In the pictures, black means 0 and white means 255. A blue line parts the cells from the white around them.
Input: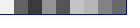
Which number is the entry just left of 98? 241
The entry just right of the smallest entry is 146

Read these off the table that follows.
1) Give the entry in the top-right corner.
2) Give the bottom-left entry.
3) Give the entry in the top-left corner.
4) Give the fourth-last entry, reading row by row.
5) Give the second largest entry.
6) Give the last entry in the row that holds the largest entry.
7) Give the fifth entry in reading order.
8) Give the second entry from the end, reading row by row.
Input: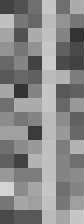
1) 172
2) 74
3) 66
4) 88
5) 204
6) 132
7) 111
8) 166

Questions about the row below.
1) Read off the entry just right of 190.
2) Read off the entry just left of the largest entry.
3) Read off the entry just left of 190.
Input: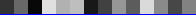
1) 24
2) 8
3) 177

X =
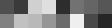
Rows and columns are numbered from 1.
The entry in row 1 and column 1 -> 79
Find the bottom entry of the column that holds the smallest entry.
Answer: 38
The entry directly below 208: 185
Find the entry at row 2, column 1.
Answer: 129
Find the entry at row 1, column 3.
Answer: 208

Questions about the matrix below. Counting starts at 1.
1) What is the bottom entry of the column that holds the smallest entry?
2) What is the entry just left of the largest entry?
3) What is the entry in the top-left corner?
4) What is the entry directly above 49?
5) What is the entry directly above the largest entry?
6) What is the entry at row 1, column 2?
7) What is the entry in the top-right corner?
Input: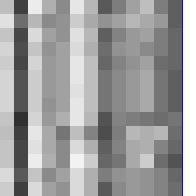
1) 63
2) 138
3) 190
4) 83
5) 218
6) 63
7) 95

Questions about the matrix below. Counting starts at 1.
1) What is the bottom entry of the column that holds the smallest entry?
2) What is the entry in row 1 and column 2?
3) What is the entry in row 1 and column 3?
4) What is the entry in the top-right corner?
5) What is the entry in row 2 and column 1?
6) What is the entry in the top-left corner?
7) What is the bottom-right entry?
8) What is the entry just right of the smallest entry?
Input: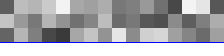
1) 58
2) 189
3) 181
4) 87
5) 196
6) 94
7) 160
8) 167

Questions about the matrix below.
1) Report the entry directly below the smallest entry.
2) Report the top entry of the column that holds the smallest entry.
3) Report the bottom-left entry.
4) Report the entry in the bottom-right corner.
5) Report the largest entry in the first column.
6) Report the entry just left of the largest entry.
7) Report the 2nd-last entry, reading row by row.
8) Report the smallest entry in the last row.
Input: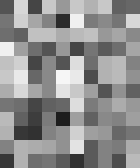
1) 145
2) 152
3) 55
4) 186
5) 240
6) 137
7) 77
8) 49

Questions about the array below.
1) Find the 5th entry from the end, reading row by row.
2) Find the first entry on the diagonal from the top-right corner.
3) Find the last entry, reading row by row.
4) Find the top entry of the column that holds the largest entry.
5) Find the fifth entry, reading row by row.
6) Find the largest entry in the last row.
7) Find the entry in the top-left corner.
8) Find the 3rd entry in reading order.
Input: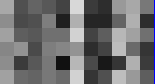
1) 53
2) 120
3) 94
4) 216
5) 67
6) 210
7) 168
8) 100

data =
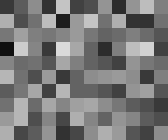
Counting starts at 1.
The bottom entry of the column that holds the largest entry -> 50
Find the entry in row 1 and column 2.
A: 92
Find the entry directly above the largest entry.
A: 133
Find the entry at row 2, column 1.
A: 175
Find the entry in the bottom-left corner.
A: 175
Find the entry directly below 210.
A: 119
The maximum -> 218
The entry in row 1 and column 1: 57
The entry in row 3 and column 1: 119
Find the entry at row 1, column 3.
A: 141
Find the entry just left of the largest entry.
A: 57
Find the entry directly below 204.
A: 107
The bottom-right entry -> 141
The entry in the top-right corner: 127
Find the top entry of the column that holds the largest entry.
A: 196
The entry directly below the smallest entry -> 133
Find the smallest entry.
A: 16

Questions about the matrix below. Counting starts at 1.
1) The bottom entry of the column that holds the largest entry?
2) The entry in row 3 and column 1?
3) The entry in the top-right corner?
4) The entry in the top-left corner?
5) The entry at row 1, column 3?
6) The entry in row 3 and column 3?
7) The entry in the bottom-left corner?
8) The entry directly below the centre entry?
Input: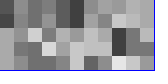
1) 230
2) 170
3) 170
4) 84
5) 112
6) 208
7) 170
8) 200

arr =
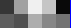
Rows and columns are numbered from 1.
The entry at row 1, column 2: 161
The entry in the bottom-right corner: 115
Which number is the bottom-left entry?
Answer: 94

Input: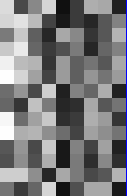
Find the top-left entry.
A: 219
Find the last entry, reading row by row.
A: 24
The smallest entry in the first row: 16
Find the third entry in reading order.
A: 136
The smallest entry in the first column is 80
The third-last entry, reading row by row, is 168
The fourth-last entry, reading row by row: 80
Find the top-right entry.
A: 32
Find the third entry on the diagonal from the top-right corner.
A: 53
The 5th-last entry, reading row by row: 16
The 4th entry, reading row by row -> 213
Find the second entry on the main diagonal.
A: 226
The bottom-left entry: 116
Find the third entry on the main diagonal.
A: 95
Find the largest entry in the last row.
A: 213

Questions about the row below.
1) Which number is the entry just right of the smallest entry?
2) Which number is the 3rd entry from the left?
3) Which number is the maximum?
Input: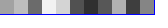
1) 87
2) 107
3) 242

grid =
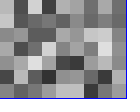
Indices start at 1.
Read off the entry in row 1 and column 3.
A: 210
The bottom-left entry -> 132
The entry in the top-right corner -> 111
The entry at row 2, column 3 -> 105
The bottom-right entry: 156
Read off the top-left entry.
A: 185
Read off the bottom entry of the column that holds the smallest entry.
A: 156
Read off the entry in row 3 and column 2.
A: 150
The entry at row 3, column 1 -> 138
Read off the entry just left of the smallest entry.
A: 92
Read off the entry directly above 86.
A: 78
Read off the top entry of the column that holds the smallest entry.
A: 64
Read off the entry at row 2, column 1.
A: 198
